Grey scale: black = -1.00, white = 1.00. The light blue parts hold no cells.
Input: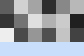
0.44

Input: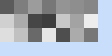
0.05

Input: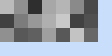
-0.43

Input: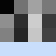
-0.05

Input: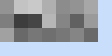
0.31

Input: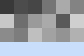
0.03

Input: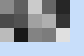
-0.70

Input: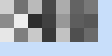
-0.06

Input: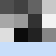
0.57
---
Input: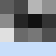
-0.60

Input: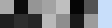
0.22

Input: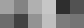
-0.09

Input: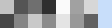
-0.24

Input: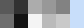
0.58

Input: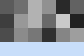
-0.74
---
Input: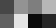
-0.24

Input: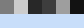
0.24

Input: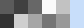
0.52

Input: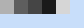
0.68

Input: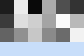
-0.38

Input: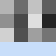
0.13
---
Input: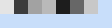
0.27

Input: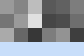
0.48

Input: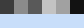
-0.30

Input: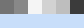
0.92

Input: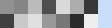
0.46

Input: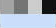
0.60

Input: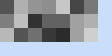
0.16

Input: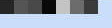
-0.43

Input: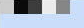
-0.53
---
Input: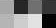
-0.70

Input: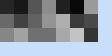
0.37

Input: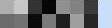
0.13

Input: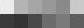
0.19

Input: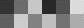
-0.69

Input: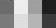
0.86
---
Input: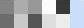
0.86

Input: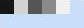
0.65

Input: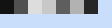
0.57

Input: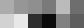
0.65

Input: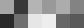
0.80

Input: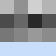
0.46

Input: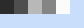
0.44

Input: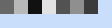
0.44

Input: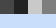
-0.01

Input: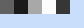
0.32
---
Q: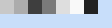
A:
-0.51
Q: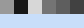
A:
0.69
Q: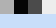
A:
-0.41
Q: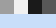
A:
-0.80
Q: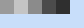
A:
0.09
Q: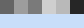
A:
-0.04
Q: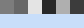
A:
0.79
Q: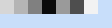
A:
0.00
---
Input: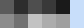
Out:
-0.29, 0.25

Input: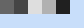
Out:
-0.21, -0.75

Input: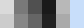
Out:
0.71, 0.33

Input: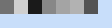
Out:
-0.11, -0.35

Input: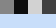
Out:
0.04, -0.50

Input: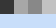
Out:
-0.58, 0.52

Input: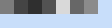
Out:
-0.03, 0.09

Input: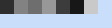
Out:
-0.64, 0.58

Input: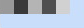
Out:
0.20, 0.64

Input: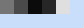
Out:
-0.08, 0.75
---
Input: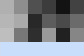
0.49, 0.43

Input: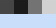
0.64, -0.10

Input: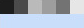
0.80, 0.46

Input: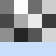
0.98, 0.83

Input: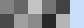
0.53, 0.42

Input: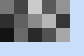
0.59, 0.43

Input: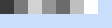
0.99, 0.65
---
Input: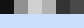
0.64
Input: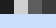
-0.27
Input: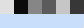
0.05
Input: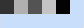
-0.35
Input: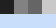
-0.21
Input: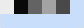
-0.22
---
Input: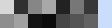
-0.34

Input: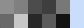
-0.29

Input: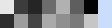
-0.04

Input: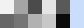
0.57

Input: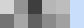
0.09

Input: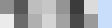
-0.43

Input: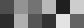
0.78
